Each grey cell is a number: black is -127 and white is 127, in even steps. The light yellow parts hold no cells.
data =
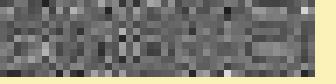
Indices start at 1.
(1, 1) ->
-55
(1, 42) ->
-47
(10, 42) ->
-29
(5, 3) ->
-64
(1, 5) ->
-54
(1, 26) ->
-51
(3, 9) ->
-25
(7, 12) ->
-50
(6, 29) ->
-23
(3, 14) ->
-31
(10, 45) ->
-15
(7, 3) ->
-56
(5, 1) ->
-29
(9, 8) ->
15
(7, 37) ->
-4
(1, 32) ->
-29
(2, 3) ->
-39
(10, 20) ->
-14
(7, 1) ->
-9
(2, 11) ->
51
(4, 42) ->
-24
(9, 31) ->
-19
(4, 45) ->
-40
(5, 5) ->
-56
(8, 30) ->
7
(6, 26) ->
-14
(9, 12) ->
-8
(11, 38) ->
-59
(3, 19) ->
-30
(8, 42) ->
-1
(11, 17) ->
-45
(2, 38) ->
24
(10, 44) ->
13
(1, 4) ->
-12
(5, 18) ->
48
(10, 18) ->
-28
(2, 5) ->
-50

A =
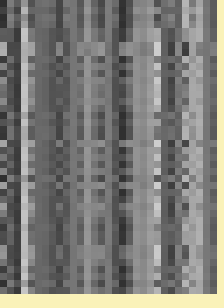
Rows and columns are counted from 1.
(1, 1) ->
-80
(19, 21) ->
8
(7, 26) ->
6
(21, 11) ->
-11
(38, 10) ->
-40
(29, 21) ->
10
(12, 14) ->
5
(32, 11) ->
-8
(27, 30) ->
-9
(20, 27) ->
50
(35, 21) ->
12
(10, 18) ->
-41
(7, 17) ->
-44
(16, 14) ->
-6
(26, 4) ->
23
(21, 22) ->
12
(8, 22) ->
5
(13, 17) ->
-48
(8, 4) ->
44
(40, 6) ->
-24
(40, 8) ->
-43
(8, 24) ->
-31
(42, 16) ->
-6
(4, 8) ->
-24
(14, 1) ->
-21
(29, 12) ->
-18
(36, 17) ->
-48
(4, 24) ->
-19
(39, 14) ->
-16
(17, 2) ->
-10
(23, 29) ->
34
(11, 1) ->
-58
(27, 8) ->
-42
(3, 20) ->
-3
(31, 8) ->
-46
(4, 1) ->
-76
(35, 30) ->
-6
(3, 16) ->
-4
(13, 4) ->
68

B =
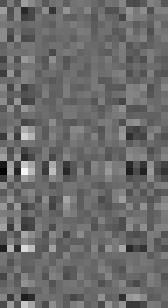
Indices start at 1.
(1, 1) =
-45
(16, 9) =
-17
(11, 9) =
-26
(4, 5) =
-19
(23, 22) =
-33
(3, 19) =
9
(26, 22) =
9
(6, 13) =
-13
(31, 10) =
4
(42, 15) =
-18
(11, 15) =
-18
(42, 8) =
-30
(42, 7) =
-11
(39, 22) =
-17
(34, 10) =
-55
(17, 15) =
-31
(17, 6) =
-24
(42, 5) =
-23
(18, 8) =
11
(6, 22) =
-34
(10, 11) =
-15
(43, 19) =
22
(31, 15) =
-23
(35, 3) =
-24
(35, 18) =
-16
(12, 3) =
-12
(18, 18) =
-47
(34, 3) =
-45
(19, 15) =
-43
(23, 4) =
-83
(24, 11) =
-40
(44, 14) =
-19
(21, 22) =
-18
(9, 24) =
-37
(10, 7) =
-37
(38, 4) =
-29
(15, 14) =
-41
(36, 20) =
-58
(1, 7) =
-39
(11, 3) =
-48

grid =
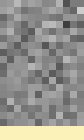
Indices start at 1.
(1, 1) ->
22
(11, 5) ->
3
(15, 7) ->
23
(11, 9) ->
-9
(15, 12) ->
2
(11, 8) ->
-35
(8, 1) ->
-33
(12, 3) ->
27
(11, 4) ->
25
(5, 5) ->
-34
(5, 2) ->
48
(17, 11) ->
-13
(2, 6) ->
3
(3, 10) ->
21
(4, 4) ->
-23
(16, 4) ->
-10
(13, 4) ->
12
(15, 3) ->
0
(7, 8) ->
11
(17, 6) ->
15
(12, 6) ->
5
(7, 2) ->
0
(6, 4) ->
-37
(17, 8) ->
-17
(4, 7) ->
52
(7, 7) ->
-40
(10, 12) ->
0
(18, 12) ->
31
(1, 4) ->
20
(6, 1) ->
-12
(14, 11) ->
41
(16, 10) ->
2
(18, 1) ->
-22
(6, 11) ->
-20
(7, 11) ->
11
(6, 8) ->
52
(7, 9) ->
-18

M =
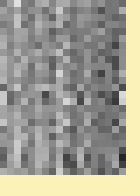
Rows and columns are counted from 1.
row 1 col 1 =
-4
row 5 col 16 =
-10
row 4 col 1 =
-3
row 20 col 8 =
-31
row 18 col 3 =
36
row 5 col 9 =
-5
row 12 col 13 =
12
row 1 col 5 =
-7
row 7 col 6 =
-17
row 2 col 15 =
-45
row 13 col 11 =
-28
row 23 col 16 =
11
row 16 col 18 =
-20
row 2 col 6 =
18
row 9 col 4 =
49
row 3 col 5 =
-15
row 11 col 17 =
-18
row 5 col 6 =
35
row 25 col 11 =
-31
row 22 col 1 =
-21
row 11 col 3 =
55
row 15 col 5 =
-6
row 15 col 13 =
52
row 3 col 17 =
-28
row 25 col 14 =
-9
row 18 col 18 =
37
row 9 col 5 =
12
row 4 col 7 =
26
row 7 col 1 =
50
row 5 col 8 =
-30
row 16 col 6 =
41
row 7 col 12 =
6
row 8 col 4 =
12
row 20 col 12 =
2
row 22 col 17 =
8
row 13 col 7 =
58
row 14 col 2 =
-21
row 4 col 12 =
19

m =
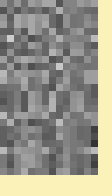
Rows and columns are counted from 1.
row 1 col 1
19
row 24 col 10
10
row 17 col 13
29
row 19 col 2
-23
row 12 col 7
29
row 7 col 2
-23
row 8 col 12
26
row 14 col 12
19
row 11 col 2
-3
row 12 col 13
29
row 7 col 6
11
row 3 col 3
39
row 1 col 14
30
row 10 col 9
71
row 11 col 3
31
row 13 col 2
-13
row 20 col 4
12
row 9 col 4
42
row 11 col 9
-28
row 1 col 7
39
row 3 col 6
22
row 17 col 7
39
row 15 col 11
18
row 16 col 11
18
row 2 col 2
-3
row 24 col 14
-63
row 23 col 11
-17
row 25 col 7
-4
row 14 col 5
29
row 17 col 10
23
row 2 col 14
-23
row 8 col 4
-38
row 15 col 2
-23
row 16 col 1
-18
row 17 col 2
-13
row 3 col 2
-33
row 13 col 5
-15
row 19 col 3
-4
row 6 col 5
-47
